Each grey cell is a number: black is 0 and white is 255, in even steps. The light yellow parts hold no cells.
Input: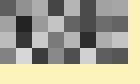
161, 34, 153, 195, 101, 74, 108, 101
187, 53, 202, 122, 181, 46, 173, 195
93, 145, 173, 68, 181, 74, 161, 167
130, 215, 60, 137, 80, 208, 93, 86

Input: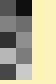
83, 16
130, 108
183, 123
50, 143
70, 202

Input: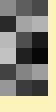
193, 32, 6
152, 61, 48
185, 80, 26
139, 95, 73
67, 133, 158
40, 164, 178

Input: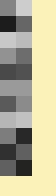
96, 34
125, 40
73, 81
48, 96
27, 102
146, 109
89, 139
154, 154
199, 187
181, 193
132, 205

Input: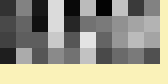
65, 94, 94, 201, 86, 227, 100, 151, 187, 164
73, 100, 16, 219, 38, 114, 122, 145, 164, 179
50, 130, 24, 219, 9, 187, 3, 194, 58, 130
30, 171, 86, 138, 114, 194, 73, 106, 122, 80

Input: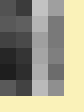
30, 45, 173, 108
38, 52, 165, 127
82, 59, 194, 159
89, 66, 186, 143
66, 74, 159, 121
89, 95, 180, 121

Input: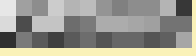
218, 76, 196, 196, 109, 122, 172, 172, 166, 160, 115, 115
48, 122, 90, 63, 90, 109, 84, 103, 103, 84, 96, 166
231, 160, 141, 204, 180, 188, 148, 128, 141, 141, 180, 55

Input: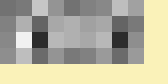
114, 121, 198, 148, 114, 129, 136, 190, 161
129, 176, 100, 168, 176, 161, 168, 100, 121
142, 190, 107, 148, 121, 129, 154, 107, 154
136, 241, 44, 184, 176, 168, 184, 44, 142
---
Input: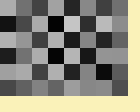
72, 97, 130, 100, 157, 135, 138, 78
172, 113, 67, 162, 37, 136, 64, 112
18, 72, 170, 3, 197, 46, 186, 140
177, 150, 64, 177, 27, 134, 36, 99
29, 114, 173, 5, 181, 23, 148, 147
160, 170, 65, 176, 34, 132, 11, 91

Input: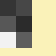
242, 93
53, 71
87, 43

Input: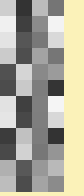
189, 76, 164, 139
206, 51, 187, 117
240, 63, 139, 243
227, 86, 120, 217
203, 78, 163, 118
81, 213, 137, 155
76, 201, 125, 52
226, 64, 127, 245
229, 72, 126, 216
60, 193, 124, 51
73, 210, 119, 149
176, 88, 152, 185

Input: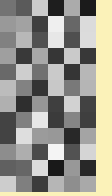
205, 127, 60, 182, 142, 169
115, 90, 203, 30, 171, 27
153, 162, 63, 239, 103, 219
129, 184, 81, 231, 79, 220
159, 57, 168, 54, 202, 56
105, 206, 113, 202, 53, 183
188, 130, 52, 200, 121, 181
176, 46, 150, 63, 210, 66
67, 128, 231, 59, 133, 63
67, 222, 155, 152, 40, 164
141, 174, 75, 244, 82, 213
96, 102, 220, 25, 152, 40

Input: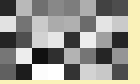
96, 28, 252, 255, 51, 211, 200, 75
39, 185, 112, 136, 125, 174, 66, 77
226, 116, 202, 171, 176, 107, 228, 202
36, 79, 210, 230, 48, 237, 160, 37
118, 237, 16, 47, 179, 117, 37, 149

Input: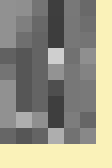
102, 86, 100, 174, 114, 136
145, 143, 116, 62, 120, 105
145, 127, 104, 61, 119, 110
145, 111, 100, 61, 119, 116
97, 86, 100, 207, 113, 143
116, 86, 100, 147, 119, 131
145, 86, 100, 78, 119, 121
145, 86, 100, 62, 119, 121
145, 174, 143, 62, 125, 102
